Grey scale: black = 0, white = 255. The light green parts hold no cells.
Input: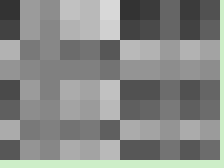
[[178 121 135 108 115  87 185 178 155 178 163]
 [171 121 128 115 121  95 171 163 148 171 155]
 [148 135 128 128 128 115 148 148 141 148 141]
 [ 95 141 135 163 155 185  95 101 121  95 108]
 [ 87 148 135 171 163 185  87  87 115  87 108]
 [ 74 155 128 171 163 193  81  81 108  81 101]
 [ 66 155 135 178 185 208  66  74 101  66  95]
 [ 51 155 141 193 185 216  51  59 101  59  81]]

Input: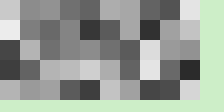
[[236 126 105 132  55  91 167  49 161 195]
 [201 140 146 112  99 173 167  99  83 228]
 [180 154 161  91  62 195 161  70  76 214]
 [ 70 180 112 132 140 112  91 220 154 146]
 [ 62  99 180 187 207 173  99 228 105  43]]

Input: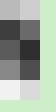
[[241 218]
 [186 206]
 [135  78]
 [ 90  47]
 [ 62 106]]

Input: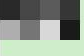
[[174 117 216  26]
 [ 40  70  91  54]]

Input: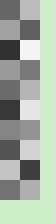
[[195  63]
 [161  96]
 [154 121]
 [133 146]
 [114 174]
 [108 181]
 [102 188]
 [ 83 210]
 [ 56 229]
 [ 49 244]]

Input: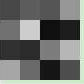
[[166 106  22  78]
 [113 205  15  29]
 [ 71  92  84 150]
 [ 49  43 125 182]]

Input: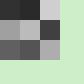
[[160 187  64]
 [ 96  84 173]
 [ 49  42 207]]

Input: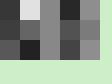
[[ 88  34 136  68 142]
 [ 62 101 136  82 123]
 [ 55 225 136  40 142]]
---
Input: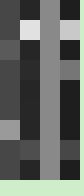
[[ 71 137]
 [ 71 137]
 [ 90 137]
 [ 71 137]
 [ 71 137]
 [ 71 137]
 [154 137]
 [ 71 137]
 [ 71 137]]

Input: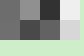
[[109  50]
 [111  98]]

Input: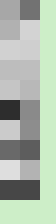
[[167]
 [177]
 [209]
 [189]
 [197]
 [ 45]
 [203]
 [105]
 [222]
 [ 71]]

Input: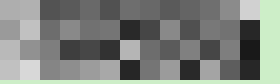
[[174  83 105 110  90 111 209]
 [154 109 113  41 137 120  39]
 [185 126  71 181  91  70  25]
 [193 133 156  38 155 164  39]]

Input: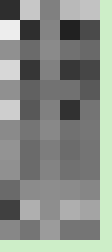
[[ 46 128 194]
 [237 132  74]
 [144 138 105]
 [215 129  70]
 [144 114  89]
 [206 128 116]
 [138 136 118]
 [147 125 116]
 [144 131 116]
 [106 141 134]
 [ 64 142 164]
 [135 155 117]]

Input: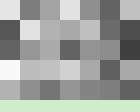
[[229 163 143 193]
 [ 87 178 192  77]
 [ 99 171 147  63]
 [249 193 169 169]
 [178 117 132  97]]
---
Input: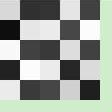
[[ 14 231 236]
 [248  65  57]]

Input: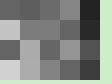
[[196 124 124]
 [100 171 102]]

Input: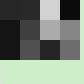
[[ 20  63 171]
 [ 21  80  37]]

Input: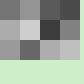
[[172 206  60]
 [154 103 174]]

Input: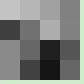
[[ 64 113 174]
 [138 103  31]]

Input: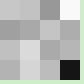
[[160 169 196]
 [192 218 170]]

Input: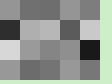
[[ 46 175 183]
 [215 154 133]]
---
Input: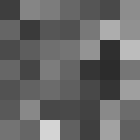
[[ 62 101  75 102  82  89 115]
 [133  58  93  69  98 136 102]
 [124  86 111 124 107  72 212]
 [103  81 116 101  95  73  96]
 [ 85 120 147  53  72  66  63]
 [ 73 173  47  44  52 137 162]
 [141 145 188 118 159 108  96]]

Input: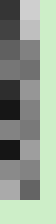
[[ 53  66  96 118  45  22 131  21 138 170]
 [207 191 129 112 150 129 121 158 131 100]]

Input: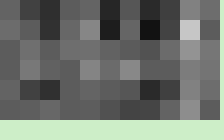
[[ 99 108  92  92  99  92]
 [ 65  92 111 120  65  94]
 [ 47  49  92  97  48 103]
 [ 92 103 110  92  92  92]
 [100 134 111 132 100  93]
 [ 38  29  98 107  92  81]
 [ 86 101  91 136  86  68]
 [ 42  18  82  92  42  69]
 [ 63  67 107  92  64  99]
 [129 198 147 124 129 141]
 [109  92 118 116 109  92]]

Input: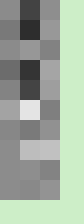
[[139 121 139 108 131 163 135 140 140 140]
 [ 67  45 151  52  68 228 122 189 142 137]
 [142 152 130 165 158 127 145 193 131 147]]

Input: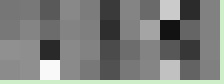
[[118 120 144 139]
 [120 132 142 143]
 [ 89 108  41 249]
 [136 131 137 138]
 [124 127 130 120]
 [ 58  46  75  81]
 [132 130 109 120]
 [106 164 131 133]
 [203  18  87 193]
 [ 43 101  55  99]
 [129 129 130 128]]

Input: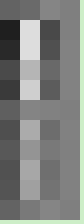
[[ 99  31  41  74  58  95  79  88  81  84  99]
 [106 221 221 181 207 132 171 148 167 160 121]
 [133  73  80 105  92 129 109 121 111 115 133]
 [127 128 130 130 130 127 129 128 129 129 127]]

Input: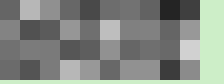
[[101 131 113 107]
 [183  81 123  84]
 [144  91 122 123]
 [103 150  86 183]
 [ 73 111  94 152]
 [109 190 145 104]
 [114 128 102 145]
 [ 98 129 111 145]
 [ 36 101 105  60]
 [ 63 152 209 139]]

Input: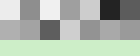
[[236 176]
 [142 163]
 [240  94]
 [159 207]
 [205 147]
 [ 35 169]
 [ 92 154]]
